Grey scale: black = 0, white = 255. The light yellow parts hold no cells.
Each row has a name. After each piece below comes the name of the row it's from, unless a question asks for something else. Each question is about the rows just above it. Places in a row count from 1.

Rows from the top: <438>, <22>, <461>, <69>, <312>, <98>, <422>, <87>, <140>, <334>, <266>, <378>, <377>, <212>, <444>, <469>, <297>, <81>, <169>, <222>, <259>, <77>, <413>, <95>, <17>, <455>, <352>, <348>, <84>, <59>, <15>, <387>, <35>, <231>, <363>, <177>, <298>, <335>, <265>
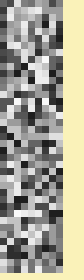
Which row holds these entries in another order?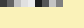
<334>
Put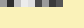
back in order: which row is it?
<422>
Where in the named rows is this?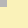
<348>, 8
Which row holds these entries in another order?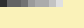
<335>
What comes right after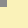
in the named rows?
[224]
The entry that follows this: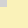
[155]

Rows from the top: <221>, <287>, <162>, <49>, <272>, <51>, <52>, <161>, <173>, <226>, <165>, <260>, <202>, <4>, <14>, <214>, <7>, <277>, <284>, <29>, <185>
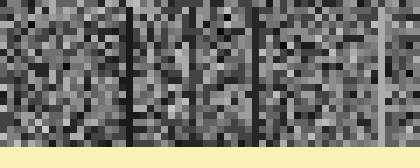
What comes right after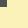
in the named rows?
[38]
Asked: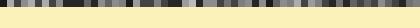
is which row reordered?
<51>
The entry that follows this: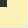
[156]

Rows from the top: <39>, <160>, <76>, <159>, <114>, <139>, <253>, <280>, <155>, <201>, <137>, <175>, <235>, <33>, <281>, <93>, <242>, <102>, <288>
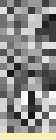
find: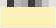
<160>
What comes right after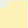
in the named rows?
[141]
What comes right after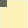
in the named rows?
[155]
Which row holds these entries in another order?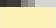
<93>
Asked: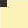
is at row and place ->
<93>, 5
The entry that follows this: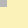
[169]

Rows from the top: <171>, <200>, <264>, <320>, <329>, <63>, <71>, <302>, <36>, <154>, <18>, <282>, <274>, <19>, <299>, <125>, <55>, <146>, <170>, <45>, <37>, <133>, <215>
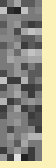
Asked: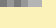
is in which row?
<45>
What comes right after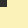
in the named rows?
[34]
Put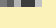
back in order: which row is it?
<282>
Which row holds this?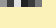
<215>
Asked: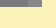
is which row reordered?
<264>
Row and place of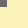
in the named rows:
<302>, 3

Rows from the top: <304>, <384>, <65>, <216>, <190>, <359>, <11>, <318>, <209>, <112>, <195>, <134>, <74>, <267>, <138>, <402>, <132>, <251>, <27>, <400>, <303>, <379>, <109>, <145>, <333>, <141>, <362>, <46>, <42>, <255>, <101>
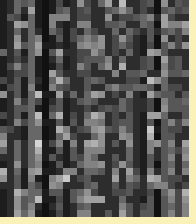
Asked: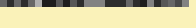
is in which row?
<379>
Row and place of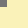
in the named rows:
<251>, 15
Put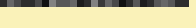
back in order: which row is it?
<138>
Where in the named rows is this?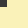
<138>, 4

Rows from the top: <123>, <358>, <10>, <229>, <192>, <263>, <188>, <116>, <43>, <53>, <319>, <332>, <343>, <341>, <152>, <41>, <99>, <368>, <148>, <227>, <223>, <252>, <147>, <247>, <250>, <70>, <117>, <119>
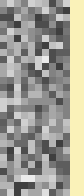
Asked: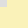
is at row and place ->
<119>, 7
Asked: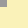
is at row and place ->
<99>, 9
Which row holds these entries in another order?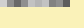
<368>

